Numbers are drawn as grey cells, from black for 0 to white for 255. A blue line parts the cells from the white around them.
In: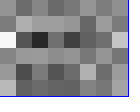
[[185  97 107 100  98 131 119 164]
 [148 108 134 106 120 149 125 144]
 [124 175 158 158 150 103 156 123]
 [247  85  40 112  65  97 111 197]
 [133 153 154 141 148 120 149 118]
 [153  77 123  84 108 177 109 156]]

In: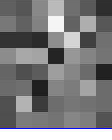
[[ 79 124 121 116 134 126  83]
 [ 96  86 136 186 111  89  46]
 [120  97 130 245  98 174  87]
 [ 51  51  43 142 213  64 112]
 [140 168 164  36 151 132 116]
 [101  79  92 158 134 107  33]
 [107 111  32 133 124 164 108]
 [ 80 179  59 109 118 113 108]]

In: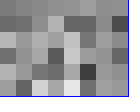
[[157 100 210 167 231 112 159 153]
 [123 132 137 143 148 158 142 144]
 [107 113 142 179 101 101 139  76]
 [183 153 175 159 193 117 157 138]
 [112 145 166  89 200 156 147 102]
 [179 152 118 109 168  62 152 143]]

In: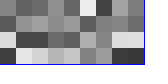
[[ 64 229 212 182 198 129 156  59  56]
 [133  99 107 143 102 237  67 163 124]
 [ 90 148 159 140 154  93 128 133 108]
 [219  72  72 107  95 176 133 221 223]]

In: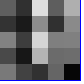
[[121  66  49 101   6]
 [ 95  48 222  94 175]
 [ 51  26 141  48 138]
 [130  61 213 127 128]
 [ 73  23 180 107 109]]

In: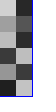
[[ 31 195]
 [209  40]
 [159  85]
 [188  44]
 [ 58 190]
 [150  59]]

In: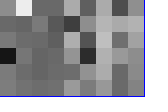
[[125 114 109 112 154 124 152 106 131]
 [141 237 105 105 171  95 171  78 143]
 [105 101 122  88  62 142 181 170 178]
 [121 108 106  95 174  83 191 111 162]
 [ 21 118 101 105 148  44 177 153 141]
 [123 108 101 107 109 146 172 105 138]]
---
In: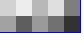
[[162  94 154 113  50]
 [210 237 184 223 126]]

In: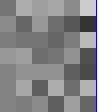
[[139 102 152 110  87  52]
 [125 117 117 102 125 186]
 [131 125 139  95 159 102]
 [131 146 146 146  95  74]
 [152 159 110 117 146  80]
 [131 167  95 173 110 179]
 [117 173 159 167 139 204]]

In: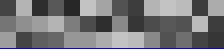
[[158  68  95 103 151 151 172 195 187 137  82 111  68  54]
 [117 143 158 180 125  76  46 137  54  76  88  82 187  61]
 [ 68 180  46  88  39 195 164  82  61 180 195 187  61 172]]

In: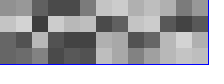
[[102  82 184  82  67  67 176 168  82 102 184 211 176]
 [102 108 130  74  88  82 190 168 130 160 184 196 190]
 [145 152  96  74  74 123 196 204 176 190 176 123 152]
 [196 211  61 204 184 190  74  96 196 204  88  67  88]]

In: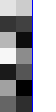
[[161   1]
 [183  13]
 [101  46]
 [ 53  65]
 [ 26  85]
 [247 140]
 [227 204]]

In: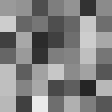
[[184  64 234 110 176 126  86]
 [191  94 162 199 139 162  86]
 [205 102 118  78 102 199 110]
 [191 132 168  72  94  37 184]
 [154 147  78 126 147  50 139]
 [102 154  50 126 132 191 118]
 [ 64 168  43  64 110 205 168]]

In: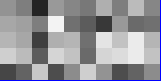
[[ 70  99 200  77 140 207 147  77  99 140]
 [147 126  36 153 134 120 175 126 187 134]
 [167 160 126 243 112  92  56 153 106 112]
 [181 167  62 175 181 112 228 194 235 181]
 [207 187  92 213 194 106 213 220 235 194]]

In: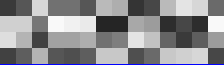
[[ 58  86 215 113 113  86 186 174  52  71 186 228 215 106]
 [ 65  94 180  86  79  94 200 200  79 106 200 208 215  71]
 [222 180  65 162 162 174 113 126 228 194 100  58  94 156]
 [208 208 119 249 241 234  37  37 168 156  45  71  45 249]]

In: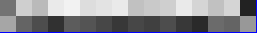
[[166 100  77  49  92  84  71  56  71  64  77  56  42 107 100 152]
 [115 207 186 234 242 221 227 234 193 201 207 234 213 193 213  34]]
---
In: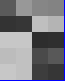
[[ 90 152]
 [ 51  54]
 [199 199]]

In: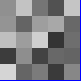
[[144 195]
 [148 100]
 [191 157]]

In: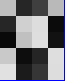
[[191  38]
 [ 38 208]
 [  9 192]]

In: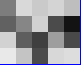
[[125 217]
 [ 97 134]
 [210  94]]

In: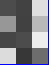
[[ 76  66]
 [151  65]
 [ 70  76]]

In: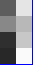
[[ 93 229]
 [136 184]
 [ 47 199]]

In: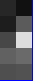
[[ 39  17]
 [ 29  91]
 [ 71 221]]

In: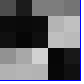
[[77 27]
 [11 10]
 [16  6]]

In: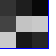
[[ 51  30]
 [ 67 195]
 [202  24]]
